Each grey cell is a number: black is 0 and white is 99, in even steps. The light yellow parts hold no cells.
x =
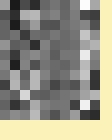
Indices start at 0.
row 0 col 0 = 62
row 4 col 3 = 18
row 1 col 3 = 71
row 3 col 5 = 46
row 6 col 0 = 51
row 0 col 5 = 45
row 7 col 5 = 40
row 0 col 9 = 65
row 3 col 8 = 76
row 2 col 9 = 31
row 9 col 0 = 44
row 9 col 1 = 37
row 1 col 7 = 48
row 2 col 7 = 47
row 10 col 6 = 46
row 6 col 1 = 12
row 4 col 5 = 39
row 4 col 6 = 41
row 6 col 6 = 39
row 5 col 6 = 46
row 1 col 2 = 68
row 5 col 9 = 51
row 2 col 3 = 60
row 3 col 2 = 23
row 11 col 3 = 72
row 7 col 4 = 50
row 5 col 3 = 53
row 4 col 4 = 50
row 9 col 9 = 70
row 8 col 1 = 70
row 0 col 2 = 29
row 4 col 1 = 36
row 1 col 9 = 24

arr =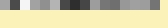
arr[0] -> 64
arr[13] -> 62
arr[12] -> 59
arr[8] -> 27

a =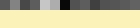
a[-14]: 34
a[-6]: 36
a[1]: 51
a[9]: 25

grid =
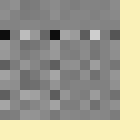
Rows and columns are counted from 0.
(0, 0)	53
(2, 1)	51
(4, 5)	60
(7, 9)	44
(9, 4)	54
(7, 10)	51
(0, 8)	51
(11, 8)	51
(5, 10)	51
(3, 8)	36
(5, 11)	55
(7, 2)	42
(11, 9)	53
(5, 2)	48
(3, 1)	48
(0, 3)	48
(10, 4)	56
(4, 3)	46
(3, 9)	80
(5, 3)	51
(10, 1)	53
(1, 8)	52
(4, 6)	48
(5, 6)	50
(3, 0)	5
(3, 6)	64
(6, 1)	48
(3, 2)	73
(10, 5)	63
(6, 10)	51
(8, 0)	56
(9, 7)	51
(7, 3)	47
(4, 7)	51
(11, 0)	48
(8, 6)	49
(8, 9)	50

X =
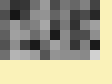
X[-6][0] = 41
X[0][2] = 21
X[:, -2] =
[50, 29, 51, 30, 50, 53]
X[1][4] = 57
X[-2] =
[32, 55, 25, 10, 41, 63, 53, 20, 50, 10]
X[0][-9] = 19
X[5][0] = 43
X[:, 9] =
[26, 15, 62, 55, 10, 81]
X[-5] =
[30, 8, 25, 56, 57, 39, 51, 23, 29, 15]
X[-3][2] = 59
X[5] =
[43, 70, 67, 61, 33, 57, 55, 55, 53, 81]
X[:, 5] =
[29, 39, 25, 10, 63, 57]
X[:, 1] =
[19, 8, 60, 62, 55, 70]

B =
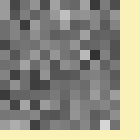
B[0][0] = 60
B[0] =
[60, 27, 44, 57, 30, 63, 43, 40, 63, 22, 48, 30]
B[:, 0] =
[60, 60, 43, 43, 27, 50, 43, 51, 38, 23, 53, 46, 60]
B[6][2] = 63
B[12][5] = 50
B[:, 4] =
[30, 47, 47, 46, 54, 39, 53, 57, 27, 42, 60, 34, 40]
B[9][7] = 50
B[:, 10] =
[48, 42, 35, 39, 44, 50, 38, 46, 48, 46, 52, 42, 83]
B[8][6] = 42
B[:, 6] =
[43, 74, 62, 40, 46, 45, 55, 33, 42, 40, 37, 38, 48]
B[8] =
[38, 56, 43, 24, 27, 44, 42, 45, 42, 55, 48, 38]
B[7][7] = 35
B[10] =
[53, 26, 64, 27, 60, 52, 37, 56, 49, 48, 52, 45]
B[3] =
[43, 51, 43, 55, 46, 37, 40, 42, 62, 37, 39, 37]
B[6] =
[43, 45, 63, 42, 53, 32, 55, 51, 28, 56, 38, 47]
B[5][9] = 19
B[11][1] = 47
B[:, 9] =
[22, 52, 52, 37, 40, 19, 56, 50, 55, 60, 48, 36, 39]
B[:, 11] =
[30, 58, 51, 37, 32, 32, 47, 35, 38, 61, 45, 55, 44]
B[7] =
[51, 25, 43, 25, 57, 33, 33, 35, 49, 50, 46, 35]
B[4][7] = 57
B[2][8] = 40

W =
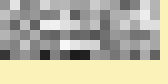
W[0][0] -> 58
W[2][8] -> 63
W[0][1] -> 88
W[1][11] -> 68
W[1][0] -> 75
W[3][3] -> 67
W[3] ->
[70, 61, 51, 67, 42, 39, 56, 39, 41, 33, 44, 59, 57, 45, 46, 65]
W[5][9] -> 58
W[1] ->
[75, 62, 54, 59, 49, 51, 83, 36, 57, 67, 46, 68, 68, 81, 92, 69]
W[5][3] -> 49
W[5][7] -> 11
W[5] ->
[21, 51, 58, 49, 13, 50, 32, 11, 13, 58, 55, 46, 57, 36, 66, 38]
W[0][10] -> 70
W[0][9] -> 79
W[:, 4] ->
[83, 49, 92, 42, 62, 13]
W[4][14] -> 73
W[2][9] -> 75

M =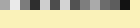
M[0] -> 65
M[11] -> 36

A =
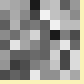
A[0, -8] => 69
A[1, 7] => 54
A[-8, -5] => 10
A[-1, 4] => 56
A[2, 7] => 73
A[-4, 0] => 35
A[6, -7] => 23
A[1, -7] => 66
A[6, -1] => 85
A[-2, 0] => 58
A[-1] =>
[29, 38, 32, 90, 56, 56, 80, 65]
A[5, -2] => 26
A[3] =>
[54, 43, 62, 82, 40, 10, 49, 29]
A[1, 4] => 94
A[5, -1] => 85
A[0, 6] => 36
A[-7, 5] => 75
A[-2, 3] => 49
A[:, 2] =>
[61, 53, 41, 62, 64, 36, 30, 32]

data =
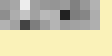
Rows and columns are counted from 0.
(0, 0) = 61
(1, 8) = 52
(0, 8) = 59
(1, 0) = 55
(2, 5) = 70
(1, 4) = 72
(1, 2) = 76
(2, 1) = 63
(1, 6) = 13
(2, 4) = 61
